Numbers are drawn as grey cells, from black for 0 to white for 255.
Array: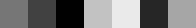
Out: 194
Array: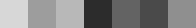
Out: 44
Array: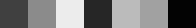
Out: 38
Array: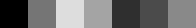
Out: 164
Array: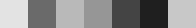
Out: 150
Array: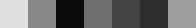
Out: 110
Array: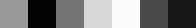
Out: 216
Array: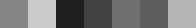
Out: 66
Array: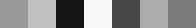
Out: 248
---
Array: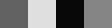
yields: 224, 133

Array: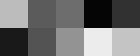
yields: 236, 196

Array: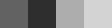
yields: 211, 173

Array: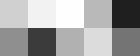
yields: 254, 242

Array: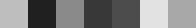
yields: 226, 190

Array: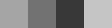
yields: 197, 165

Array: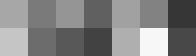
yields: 247, 197
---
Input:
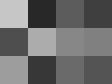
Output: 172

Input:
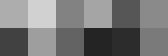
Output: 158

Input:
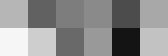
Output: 206

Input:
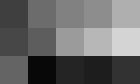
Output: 93

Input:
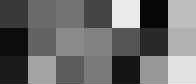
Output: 99

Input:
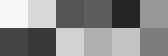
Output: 56
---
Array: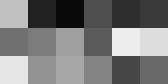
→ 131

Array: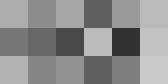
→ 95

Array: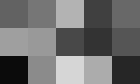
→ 214

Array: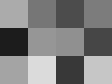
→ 219

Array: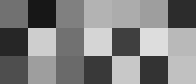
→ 200

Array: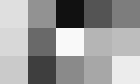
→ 138
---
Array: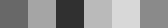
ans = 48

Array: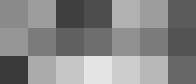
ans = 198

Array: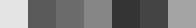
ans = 108

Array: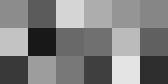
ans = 120

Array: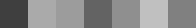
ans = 156

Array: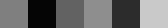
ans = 98

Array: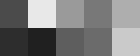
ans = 94
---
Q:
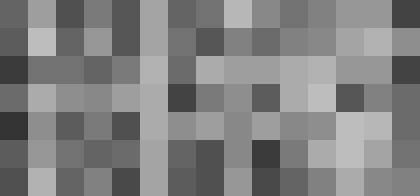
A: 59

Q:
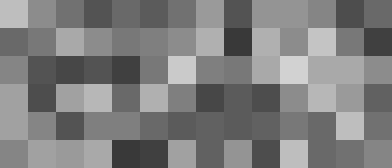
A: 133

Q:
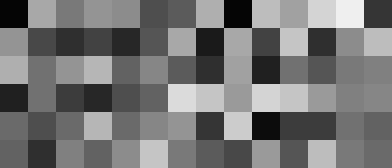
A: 175

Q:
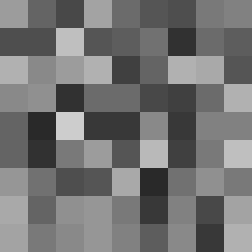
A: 177

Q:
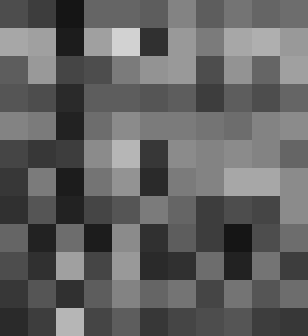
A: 93
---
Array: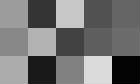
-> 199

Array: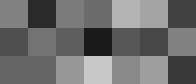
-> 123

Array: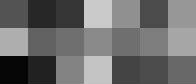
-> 54

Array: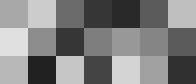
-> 107

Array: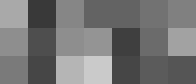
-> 134

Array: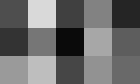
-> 64

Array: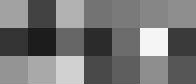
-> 177
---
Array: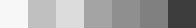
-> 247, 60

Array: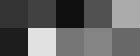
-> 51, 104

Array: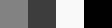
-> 130, 1

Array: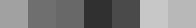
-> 161, 184

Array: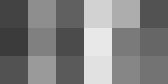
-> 67, 115

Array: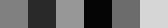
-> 128, 214

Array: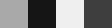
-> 169, 62

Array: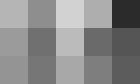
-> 181, 92
